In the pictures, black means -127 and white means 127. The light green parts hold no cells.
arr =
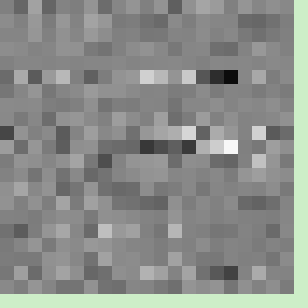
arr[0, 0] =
0
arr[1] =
[12, 1, 24, -3, 23, 3, 35, 23, -5, -2, -14, -21, 10, -1, 11, 6, 5, -21, -24, -14, -1]
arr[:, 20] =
[8, -1, 0, 1, 7, 10, -4, 3, 17, -20, 15, -6, 12, -6, 4, 6, 8, -1, 11, 3, -4]
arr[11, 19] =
21
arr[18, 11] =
-2
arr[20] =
[9, -1, 21, 5, -11, -11, 18, -13, -16, 6, 4, -6, -16, 20, 13, 19, -10, 16, 2, 14, -4]
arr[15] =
[2, 1, -3, 7, 13, 12, -5, 16, 14, 9, 3, 0, 20, 4, 7, 0, 4, 1, 0, -1, 6]
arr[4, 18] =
4
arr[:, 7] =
[-19, 23, 13, -12, 6, -2, 17, -12, 1, 8, -16, -49, -12, -15, 17, 16, 63, 20, 34, -16, -13]
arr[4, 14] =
1
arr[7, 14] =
7
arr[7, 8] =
-1
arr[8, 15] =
1
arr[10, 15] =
77
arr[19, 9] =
11
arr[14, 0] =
18
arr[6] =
[-9, 6, 21, -8, 5, 10, 26, 17, 17, 10, 4, 5, -3, -1, 11, -4, 4, 3, -4, 3, -4]
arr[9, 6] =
30
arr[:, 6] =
[20, 35, 25, -5, 6, -31, 26, 16, 10, 30, 17, -7, -23, 20, 33, -5, -21, 24, -13, -24, 18]
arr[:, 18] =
[6, -24, -15, 24, 4, 40, -4, 7, 5, 81, -7, 65, 30, 3, -28, 0, -1, -4, 1, 43, 2]
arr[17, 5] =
10
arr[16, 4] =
39
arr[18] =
[-3, -5, -5, 17, 20, 7, -13, 34, 10, 12, 4, -2, 34, 4, -6, -7, 4, 0, 1, -10, 11]
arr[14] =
[18, 0, 17, -1, 36, -4, 33, 17, -11, -14, -23, -28, 16, -2, 9, 1, 11, -22, -28, -17, 4]
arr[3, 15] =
-16
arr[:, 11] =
[19, -21, -7, 8, 7, 56, 5, 4, 31, 37, -50, 25, 21, -7, -28, 0, -9, -2, -2, 33, -6]
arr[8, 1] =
-5
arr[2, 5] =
6
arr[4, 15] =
7
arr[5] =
[-20, 42, -36, 26, 56, 0, -31, -2, 19, 24, 80, 56, 20, 73, -41, -82, -115, 7, 40, -2, 10]

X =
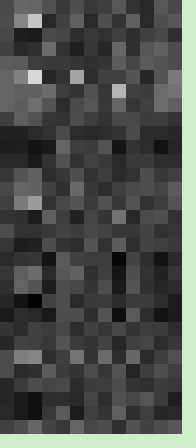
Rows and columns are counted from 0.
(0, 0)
-53
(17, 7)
-78
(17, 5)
-82
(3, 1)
-86
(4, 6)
-80
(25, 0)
-51
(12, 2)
-31
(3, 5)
-96
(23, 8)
-56
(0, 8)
-40
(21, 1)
-107
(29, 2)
-111
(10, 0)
-99
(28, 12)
-96
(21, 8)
-84
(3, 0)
-62
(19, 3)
-85
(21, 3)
-61
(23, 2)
-62
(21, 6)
-69
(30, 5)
-27
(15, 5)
-93
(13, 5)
-23
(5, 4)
-76
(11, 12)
-82
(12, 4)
-72
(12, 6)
-77
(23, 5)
-83
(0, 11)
-40
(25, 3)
-81
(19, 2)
-20
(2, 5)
-82
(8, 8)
-54
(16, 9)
-72
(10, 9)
-75
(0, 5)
-49
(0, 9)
-76
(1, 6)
-85
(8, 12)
-76
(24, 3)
-71

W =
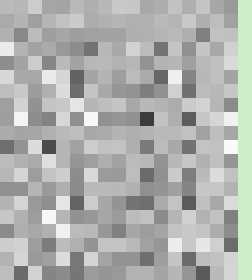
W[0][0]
58
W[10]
[-17, 19, 92, -52, 53, 33, 76, 65, 67, 47, -5, 59, 41, -13, 67, 65, 122]
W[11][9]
59
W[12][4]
77
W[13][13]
5
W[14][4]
101
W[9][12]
58
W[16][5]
59
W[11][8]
34
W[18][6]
84
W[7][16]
11
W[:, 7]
[56, 49, 35, 56, 57, 52, 41, 62, 17, 42, 65, 46, 27, 57, 39, 39, 24, 68, 36, 21]
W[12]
[55, 84, 29, 67, 77, 12, 89, 27, 26, 61, -21, 16, 75, -2, 58, 92, 65]
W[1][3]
53
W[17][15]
80
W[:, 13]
[47, 72, 47, 17, 32, 5, -15, 75, -34, 65, -13, 70, -2, 5, -36, 80, 73, 72, -21, 21]
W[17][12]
109
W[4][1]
35
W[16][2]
40
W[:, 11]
[45, 58, 53, -11, 52, -24, 17, 51, 66, 57, 59, 19, 16, 20, 42, 11, 37, 22, 30, 37]
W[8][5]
15
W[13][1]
17
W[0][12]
66
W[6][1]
72
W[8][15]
86
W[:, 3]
[38, 53, 30, 42, 6, 106, 48, 68, 3, 48, -52, 95, 67, 26, 15, 120, 48, -3, 32, 5]
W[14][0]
52
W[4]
[13, 35, 76, 6, 58, 35, 55, 57, 50, 55, 19, 52, 54, 32, 57, 64, 90]
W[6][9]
19
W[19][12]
54
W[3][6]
-12
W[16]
[10, 47, 40, 48, 112, 59, 57, 24, 0, 39, 29, 37, 67, 73, 67, 45, 13]
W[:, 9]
[71, 48, 47, 82, 55, 59, 19, 40, 16, 47, 47, 59, 61, 49, -12, 60, 39, 57, 19, 50]
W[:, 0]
[58, 42, 49, 107, 13, 88, 61, 31, 30, 43, -17, 59, 55, 16, 52, 71, 10, 77, 50, 62]

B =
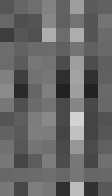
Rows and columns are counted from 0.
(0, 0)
-41
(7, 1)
-48
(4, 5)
30
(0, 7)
-30
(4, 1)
-36
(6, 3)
0
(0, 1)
-25
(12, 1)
-22
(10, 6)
-52
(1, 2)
-43
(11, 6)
-56
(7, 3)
-12
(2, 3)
45
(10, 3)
-15
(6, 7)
-22
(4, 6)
-50
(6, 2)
-25
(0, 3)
2
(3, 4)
-31
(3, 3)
-19
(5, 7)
-30
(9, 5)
64
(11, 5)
-7
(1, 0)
-24
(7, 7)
-23
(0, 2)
-17
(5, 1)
-64
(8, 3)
9
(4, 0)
-19
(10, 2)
-11
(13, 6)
-77
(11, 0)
-8
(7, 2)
-20
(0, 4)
-29

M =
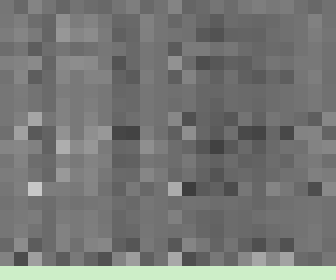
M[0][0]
-9
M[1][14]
-24
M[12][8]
-21
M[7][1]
-5
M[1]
[-8, -1, -18, -25, 15, -3, 3, -8, -24, -22, 1, -10, -24, -13, -24, -35, -19, -22, -24, -21, -15, -12, 1, -13]
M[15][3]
-20
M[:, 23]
[-14, -13, -10, -14, -14, -16, -14, -14, 7, -27, 7, -16, -3, 9, -14, -14, -14, -18, -9]
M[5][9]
-36
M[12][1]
-1
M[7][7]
-8
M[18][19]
7
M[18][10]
-31
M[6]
[-9, -4, -12, -20, -3, -6, -4, -8, -24, -22, -9, -13, -15, -13, -24, -24, -19, -21, -22, -18, -15, -12, -7, -14]
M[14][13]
-13
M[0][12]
4
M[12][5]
0
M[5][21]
-9
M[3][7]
-8
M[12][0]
-3
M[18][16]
-25
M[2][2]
-5
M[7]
[-9, -5, -12, -20, 2, -6, -1, -8, -20, -22, -9, -13, -18, -13, -24, -30, -19, -21, -24, -18, -15, -12, -7, -14]
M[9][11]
-15
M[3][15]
-14
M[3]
[-18, -10, -34, -17, -10, -19, -14, -8, -12, -22, -9, -13, -36, -4, -4, -14, -8, -19, -24, -20, -22, -12, -7, -14]
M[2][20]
-15
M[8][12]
8
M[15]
[-9, -6, -3, -20, -4, -6, -2, -10, -24, -17, -11, -13, 0, -18, -25, -27, -19, -21, -16, -12, -13, -12, -10, -14]
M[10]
[5, 7, 1, -29, 46, 11, 23, -5, -24, -22, 15, -1, -18, -24, -42, -62, -38, -21, -36, -21, -13, -14, 3, 7]
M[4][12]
18
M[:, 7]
[-23, -8, -4, -8, -7, 3, -8, -8, -8, 24, -5, -1, -8, -14, -8, -10, -8, 7, -46]
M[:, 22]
[-23, 1, -2, -7, -7, -1, -7, -7, -33, 4, 3, -5, 0, -50, -11, -10, -7, -7, -25]
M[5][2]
-34
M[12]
[-3, -1, -12, -24, 25, 0, 6, -8, -21, -22, 6, -5, -23, -14, -28, -43, -24, -21, -26, -21, -14, -13, 0, -3]
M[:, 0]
[-9, -8, -3, -18, 0, -13, -9, -9, -9, -16, 5, -9, -3, -9, -13, -9, -9, -23, 2]

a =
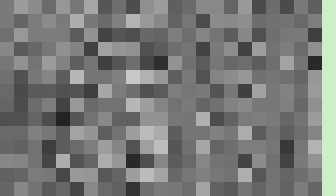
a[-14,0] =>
-5
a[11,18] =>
12
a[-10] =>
[-8, 17, -11, 27, 2, -33, -10, -63, -42, -17, -58, -80, 19, -14, -36, -8, -24, -18, -34, -16, 35, -10, -86]
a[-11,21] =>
-20
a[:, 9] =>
[-50, 52, -49, 17, -17, 71, -16, 55, -31, 30, -45, -86, 30, -76]
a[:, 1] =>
[28, -26, 24, -37, 17, -46, -52, -51, -46, -22, -30, 4, -26, 7]
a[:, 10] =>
[15, 25, -23, -46, -58, 49, -46, 30, 19, 59, 31, -49, 59, -18]
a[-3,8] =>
22
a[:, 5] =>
[-8, 46, -36, 3, -33, 55, -43, 25, -41, 35, -19, -43, 25, -57]
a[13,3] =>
-37
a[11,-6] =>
-59
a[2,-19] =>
-4
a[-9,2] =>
-8
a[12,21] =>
-17
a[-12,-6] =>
7
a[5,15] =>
4
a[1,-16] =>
-21
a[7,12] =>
-13
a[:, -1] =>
[-32, -1, -64, 15, -86, 23, 26, 15, 28, 5, 51, 18, -1, -25]
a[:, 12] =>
[-32, -29, -1, -17, 19, -33, -2, -13, -8, -34, -41, -35, -24, -7]
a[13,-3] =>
-29
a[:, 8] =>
[-16, 1, -41, 21, -42, 1, -3, -13, -29, -13, 5, 22, -26, -31]
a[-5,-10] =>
-10
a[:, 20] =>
[-52, -12, -7, -2, 35, -15, 2, 0, -25, -33, -71, -60, -25, -29]
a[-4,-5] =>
-2
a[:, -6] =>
[25, 14, 7, -61, -18, 23, -63, 10, -4, 44, -2, -59, 47, -10]
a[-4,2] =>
-13
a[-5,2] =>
0
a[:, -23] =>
[-5, -5, -15, 7, -8, -15, -22, -26, -47, -22, -25, 7, -30, -25]
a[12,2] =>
-4
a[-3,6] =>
-26
